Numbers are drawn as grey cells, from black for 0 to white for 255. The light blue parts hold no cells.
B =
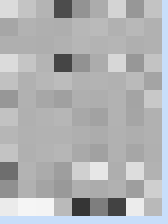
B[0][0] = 219
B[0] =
[219, 196, 180, 76, 147, 172, 212, 151, 195]
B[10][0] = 144
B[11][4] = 53
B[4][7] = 186
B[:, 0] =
[219, 166, 175, 219, 193, 151, 194, 182, 195, 110, 144, 235]
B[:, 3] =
[76, 174, 177, 69, 188, 160, 182, 178, 182, 158, 153, 186]
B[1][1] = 178
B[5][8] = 200
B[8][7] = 166
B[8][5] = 161
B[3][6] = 215
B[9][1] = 179
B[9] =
[110, 179, 171, 158, 208, 231, 174, 221, 178]
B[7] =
[182, 177, 178, 178, 175, 172, 177, 174, 177]
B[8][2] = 179
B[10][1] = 177
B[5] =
[151, 177, 167, 160, 175, 174, 178, 164, 200]
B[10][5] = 172
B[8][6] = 177
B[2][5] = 179
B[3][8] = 195
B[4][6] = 177

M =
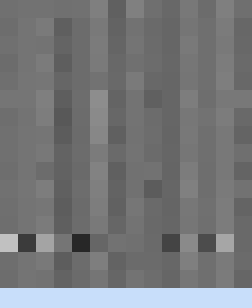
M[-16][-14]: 112
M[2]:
[112, 116, 115, 100, 108, 123, 101, 116, 107, 102, 121, 111, 121, 104]
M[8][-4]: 118
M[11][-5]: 101
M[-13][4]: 108
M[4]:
[111, 117, 118, 102, 108, 114, 105, 122, 104, 102, 117, 111, 126, 104]
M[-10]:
[110, 115, 125, 88, 108, 138, 103, 115, 108, 102, 119, 114, 124, 105]
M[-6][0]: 113
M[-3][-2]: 166
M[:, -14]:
[112, 109, 112, 108, 111, 117, 110, 112, 112, 110, 113, 111, 110, 193, 110, 109]
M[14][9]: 103
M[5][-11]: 94
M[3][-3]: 111
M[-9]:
[112, 116, 117, 92, 107, 135, 96, 114, 109, 101, 120, 111, 120, 100]
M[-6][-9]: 127
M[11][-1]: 100
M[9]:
[110, 116, 108, 98, 106, 130, 96, 113, 114, 101, 124, 110, 120, 100]
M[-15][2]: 122
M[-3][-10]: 39
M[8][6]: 106
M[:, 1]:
[114, 116, 116, 116, 117, 117, 115, 116, 116, 116, 117, 116, 116, 59, 116, 116]
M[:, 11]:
[108, 111, 111, 111, 111, 110, 114, 111, 111, 110, 110, 112, 111, 76, 111, 111]
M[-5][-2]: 124
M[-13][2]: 123
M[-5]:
[111, 116, 118, 93, 107, 125, 97, 118, 106, 101, 119, 112, 124, 100]
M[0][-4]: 120
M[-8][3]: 99
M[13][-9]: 102

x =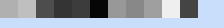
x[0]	176
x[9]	239
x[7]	136

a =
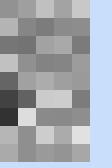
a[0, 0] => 146
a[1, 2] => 124
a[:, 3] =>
[163, 139, 169, 133, 159, 205, 137, 171, 148]
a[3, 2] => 131
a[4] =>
[101, 161, 172, 159, 154]
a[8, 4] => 167
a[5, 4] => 124
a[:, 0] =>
[146, 180, 118, 193, 101, 66, 50, 182, 170]
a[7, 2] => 205
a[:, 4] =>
[200, 141, 123, 156, 154, 124, 142, 225, 167]
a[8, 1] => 143

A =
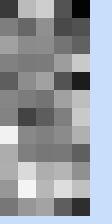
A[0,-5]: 58
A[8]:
[173, 127, 119, 120, 95]
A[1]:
[126, 103, 144, 73, 81]
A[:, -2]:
[83, 73, 116, 157, 83, 161, 127, 139, 120, 181, 221, 94]
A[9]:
[174, 218, 174, 181, 144]
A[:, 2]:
[206, 144, 140, 123, 161, 116, 93, 128, 119, 174, 183, 163]
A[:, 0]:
[58, 126, 161, 129, 94, 134, 131, 242, 173, 174, 151, 119]
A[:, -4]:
[187, 103, 139, 122, 141, 124, 67, 136, 127, 218, 244, 151]
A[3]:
[129, 122, 123, 157, 201]
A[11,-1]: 46

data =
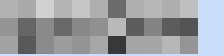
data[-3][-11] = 178
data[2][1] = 89
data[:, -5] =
[107, 185, 56]
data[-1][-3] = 166
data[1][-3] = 132
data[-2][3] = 105
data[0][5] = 175
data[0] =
[178, 169, 209, 180, 198, 175, 107, 175, 183, 174, 191]
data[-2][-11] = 148
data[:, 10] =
[191, 84, 149]

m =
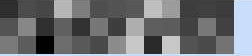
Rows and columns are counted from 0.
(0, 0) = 46
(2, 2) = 1
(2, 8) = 42
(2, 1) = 92
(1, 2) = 48
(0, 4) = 126
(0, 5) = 79
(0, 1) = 76
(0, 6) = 83
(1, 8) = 94
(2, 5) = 73
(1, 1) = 134

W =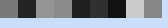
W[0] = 120
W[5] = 47
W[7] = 203

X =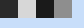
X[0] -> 42
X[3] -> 142

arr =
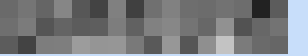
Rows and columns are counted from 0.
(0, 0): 106
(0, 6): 128
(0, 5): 67
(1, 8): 129
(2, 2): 125
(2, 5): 149
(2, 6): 150
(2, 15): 102
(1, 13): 82
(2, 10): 86
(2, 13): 123
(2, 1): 67
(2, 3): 126
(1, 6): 125

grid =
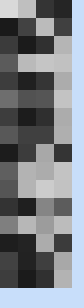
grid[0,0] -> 217
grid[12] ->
[127, 183, 156, 188]
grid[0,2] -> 52
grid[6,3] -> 172
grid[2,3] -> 181
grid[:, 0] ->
[217, 26, 59, 91, 61, 110, 61, 88, 28, 95, 85, 51, 127, 30, 66, 61]
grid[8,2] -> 168
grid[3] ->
[91, 186, 197, 193]
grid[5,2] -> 85
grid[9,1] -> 179
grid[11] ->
[51, 31, 133, 92]
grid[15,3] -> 179
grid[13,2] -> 172
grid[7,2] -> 64
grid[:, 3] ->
[37, 64, 181, 193, 172, 195, 172, 175, 52, 195, 194, 92, 188, 59, 168, 179]
